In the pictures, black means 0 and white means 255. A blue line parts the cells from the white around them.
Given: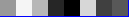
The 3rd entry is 183
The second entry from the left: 245
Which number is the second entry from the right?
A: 64

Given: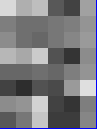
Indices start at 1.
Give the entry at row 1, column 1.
217
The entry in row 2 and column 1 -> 126
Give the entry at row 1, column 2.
175
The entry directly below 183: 103
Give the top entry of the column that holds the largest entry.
161
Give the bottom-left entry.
88
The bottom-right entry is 134
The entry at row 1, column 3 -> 190
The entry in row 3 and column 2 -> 111
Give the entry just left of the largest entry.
154
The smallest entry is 45
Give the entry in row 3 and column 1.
140
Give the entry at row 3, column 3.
103
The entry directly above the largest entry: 148

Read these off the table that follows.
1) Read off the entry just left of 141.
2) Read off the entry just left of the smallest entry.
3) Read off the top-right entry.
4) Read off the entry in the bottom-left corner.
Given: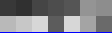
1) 148
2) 56
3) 141
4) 185

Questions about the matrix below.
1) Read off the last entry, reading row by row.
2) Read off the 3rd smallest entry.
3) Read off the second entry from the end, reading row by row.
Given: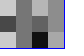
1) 168
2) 98
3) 16

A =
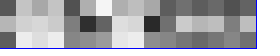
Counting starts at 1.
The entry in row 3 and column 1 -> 93
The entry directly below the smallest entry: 142
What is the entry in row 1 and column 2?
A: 196
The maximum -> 245
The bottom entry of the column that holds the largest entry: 155
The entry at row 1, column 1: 87
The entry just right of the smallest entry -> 112
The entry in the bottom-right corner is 112
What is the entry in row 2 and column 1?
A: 182
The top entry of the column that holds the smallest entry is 168
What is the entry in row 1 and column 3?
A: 168
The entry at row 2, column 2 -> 209

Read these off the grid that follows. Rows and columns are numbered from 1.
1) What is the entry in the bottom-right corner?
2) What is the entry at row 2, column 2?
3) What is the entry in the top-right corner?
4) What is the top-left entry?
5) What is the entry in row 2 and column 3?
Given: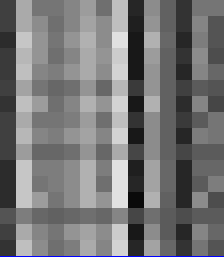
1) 84
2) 170
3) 117
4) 64
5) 140

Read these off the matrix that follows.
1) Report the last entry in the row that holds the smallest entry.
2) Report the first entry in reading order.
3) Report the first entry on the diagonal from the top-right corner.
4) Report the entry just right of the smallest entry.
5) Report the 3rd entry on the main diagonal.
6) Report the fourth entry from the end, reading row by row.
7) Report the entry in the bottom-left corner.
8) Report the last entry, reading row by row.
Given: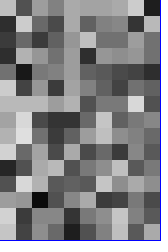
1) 74
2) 191
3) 30
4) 81
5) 59
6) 129
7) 197
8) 170

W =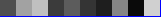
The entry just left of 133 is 30
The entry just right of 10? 208
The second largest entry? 192

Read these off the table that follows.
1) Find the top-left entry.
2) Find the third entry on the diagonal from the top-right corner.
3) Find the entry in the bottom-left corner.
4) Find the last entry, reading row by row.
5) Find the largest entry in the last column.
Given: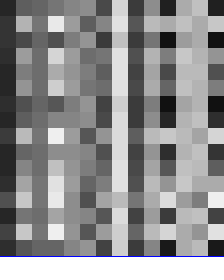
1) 38
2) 156
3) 46
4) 25
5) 239

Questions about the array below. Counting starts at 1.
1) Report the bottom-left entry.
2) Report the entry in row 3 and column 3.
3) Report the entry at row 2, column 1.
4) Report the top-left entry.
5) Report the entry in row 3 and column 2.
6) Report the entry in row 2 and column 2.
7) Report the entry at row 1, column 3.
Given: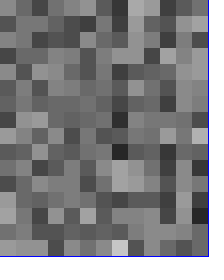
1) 154
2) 70
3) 83
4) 138
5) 119
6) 119
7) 70

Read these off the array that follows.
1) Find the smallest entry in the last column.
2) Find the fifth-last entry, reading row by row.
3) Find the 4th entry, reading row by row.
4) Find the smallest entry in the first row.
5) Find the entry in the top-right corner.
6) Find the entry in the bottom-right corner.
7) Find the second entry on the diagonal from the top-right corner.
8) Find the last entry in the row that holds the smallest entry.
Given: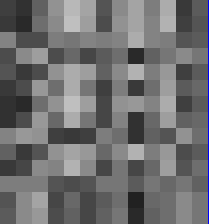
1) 84
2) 41
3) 146
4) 49
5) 91
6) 118
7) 63
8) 118
